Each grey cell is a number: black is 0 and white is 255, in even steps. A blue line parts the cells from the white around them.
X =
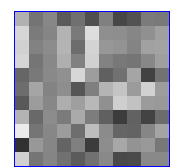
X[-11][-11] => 177
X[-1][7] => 73
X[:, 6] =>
[128, 143, 151, 130, 96, 180, 144, 96, 139, 141, 137]
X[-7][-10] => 121
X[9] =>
[49, 152, 134, 100, 128, 60, 141, 167, 147, 153, 120]
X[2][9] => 161
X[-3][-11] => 235
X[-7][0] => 102
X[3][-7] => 129
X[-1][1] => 117
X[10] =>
[209, 117, 133, 113, 91, 113, 137, 73, 75, 137, 137]
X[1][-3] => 134
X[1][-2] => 144
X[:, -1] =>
[121, 160, 163, 159, 114, 157, 153, 108, 164, 120, 137]
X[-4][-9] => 140
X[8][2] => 135
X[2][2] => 140
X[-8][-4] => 120
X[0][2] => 135
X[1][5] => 221
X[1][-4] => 142
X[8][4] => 110
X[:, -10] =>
[116, 123, 130, 117, 121, 165, 156, 105, 117, 152, 117]
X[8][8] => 99
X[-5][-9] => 135
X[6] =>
[89, 156, 135, 174, 159, 184, 144, 207, 194, 155, 153]
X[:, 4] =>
[112, 122, 109, 129, 215, 86, 159, 170, 110, 128, 91]
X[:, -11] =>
[177, 214, 209, 214, 102, 109, 89, 179, 235, 49, 209]
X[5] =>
[109, 165, 131, 142, 86, 127, 180, 196, 155, 209, 157]

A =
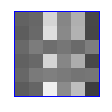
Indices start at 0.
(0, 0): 98
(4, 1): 122
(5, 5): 62
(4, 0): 103
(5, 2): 240
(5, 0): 92
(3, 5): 73
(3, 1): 104

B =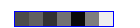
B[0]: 76
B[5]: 126
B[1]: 97
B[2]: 50

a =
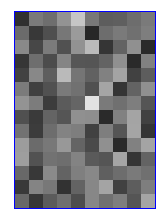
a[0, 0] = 48
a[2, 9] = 42
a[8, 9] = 53
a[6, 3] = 91
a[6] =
[147, 124, 60, 91, 101, 226, 122, 112, 126, 85]
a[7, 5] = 142
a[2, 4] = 146
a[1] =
[107, 56, 79, 119, 155, 39, 109, 122, 112, 126]
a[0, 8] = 109
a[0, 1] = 122
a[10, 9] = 99
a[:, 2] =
[110, 79, 123, 76, 94, 81, 60, 100, 109, 120, 114, 138, 120, 91]
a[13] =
[104, 54, 91, 111, 77, 135, 112, 126, 85, 165]
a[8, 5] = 65
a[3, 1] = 110
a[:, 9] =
[122, 126, 42, 129, 93, 144, 85, 65, 53, 164, 99, 112, 126, 165]
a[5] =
[123, 64, 81, 122, 113, 80, 165, 53, 99, 144]
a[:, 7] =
[95, 122, 99, 144, 164, 53, 112, 129, 85, 42, 165, 109, 65, 126]
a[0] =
[48, 122, 110, 147, 198, 120, 93, 95, 109, 122]
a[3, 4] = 86
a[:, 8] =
[109, 112, 144, 42, 65, 99, 126, 164, 165, 129, 53, 122, 93, 85]
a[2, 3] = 81
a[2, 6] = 53
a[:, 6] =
[93, 109, 53, 99, 129, 165, 122, 42, 126, 144, 85, 95, 164, 112]
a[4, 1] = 136
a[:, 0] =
[48, 107, 137, 54, 66, 123, 147, 80, 114, 156, 158, 104, 57, 104]
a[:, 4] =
[198, 155, 146, 86, 117, 113, 101, 144, 126, 100, 131, 127, 99, 77]

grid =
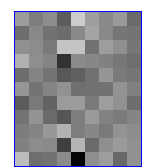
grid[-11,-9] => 156
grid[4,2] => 115
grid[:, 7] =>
[153, 118, 143, 119, 122, 147, 145, 123, 147, 154, 104]
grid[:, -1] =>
[106, 115, 118, 110, 118, 128, 109, 133, 140, 144, 145]
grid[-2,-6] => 63
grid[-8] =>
[176, 142, 132, 50, 139, 135, 129, 119, 110]
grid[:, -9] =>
[156, 109, 144, 176, 109, 150, 91, 115, 124, 129, 188]
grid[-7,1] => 133
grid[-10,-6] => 108
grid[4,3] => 88
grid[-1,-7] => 114
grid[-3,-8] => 132
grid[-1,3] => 139
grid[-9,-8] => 140
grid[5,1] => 116
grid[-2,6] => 143
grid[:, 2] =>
[141, 114, 122, 132, 115, 132, 98, 106, 152, 138, 114]
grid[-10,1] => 136
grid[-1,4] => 4
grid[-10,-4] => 164
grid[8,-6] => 177
